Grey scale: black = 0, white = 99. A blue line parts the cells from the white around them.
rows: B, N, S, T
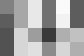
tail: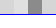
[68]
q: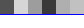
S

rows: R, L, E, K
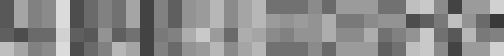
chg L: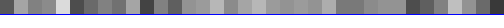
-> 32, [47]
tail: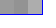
[47 47 54 57 57 30 37 47 74 57 41 22]
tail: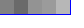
[54 64 71 44 44 44 54 41 60 60 60 37 44 74 78 54 26 60 60 81]

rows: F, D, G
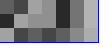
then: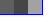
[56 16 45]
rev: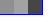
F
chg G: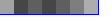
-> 6, [53]
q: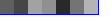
F
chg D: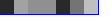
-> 7, [70]

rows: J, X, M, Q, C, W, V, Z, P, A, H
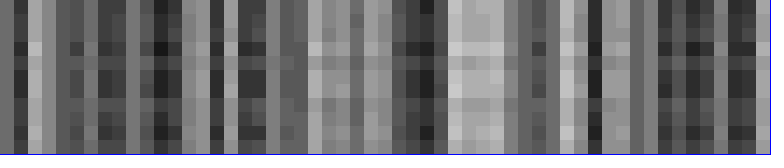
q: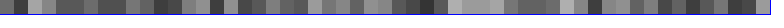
Z
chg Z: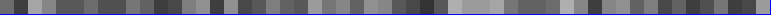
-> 51, [34]

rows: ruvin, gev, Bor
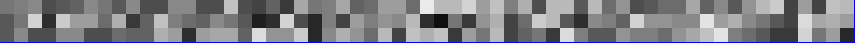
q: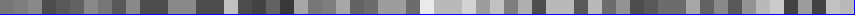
ruvin
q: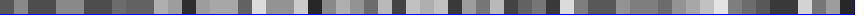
Bor

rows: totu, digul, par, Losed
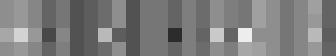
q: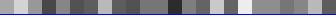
par
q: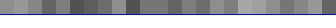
Losed
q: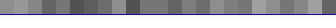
totu

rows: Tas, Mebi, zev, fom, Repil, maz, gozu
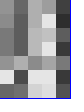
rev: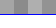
Repil
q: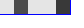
maz
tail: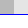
[22]
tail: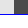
[89 89 22]
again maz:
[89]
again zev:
[36]
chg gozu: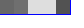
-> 3, [82]

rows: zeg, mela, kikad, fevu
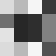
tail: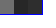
[50]
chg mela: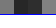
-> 1, [43]
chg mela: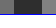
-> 2, [15]
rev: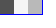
fevu

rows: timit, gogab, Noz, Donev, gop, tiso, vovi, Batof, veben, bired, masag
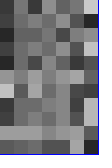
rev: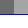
vovi
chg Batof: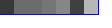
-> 4, [49]
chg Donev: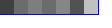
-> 5, [55]
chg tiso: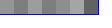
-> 5, [58]
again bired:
[61]
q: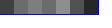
gogab
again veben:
[42]

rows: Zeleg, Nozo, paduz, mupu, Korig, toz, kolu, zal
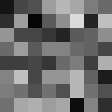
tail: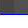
[61 71 65 48 41]
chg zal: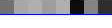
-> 5, [65]
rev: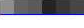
paduz

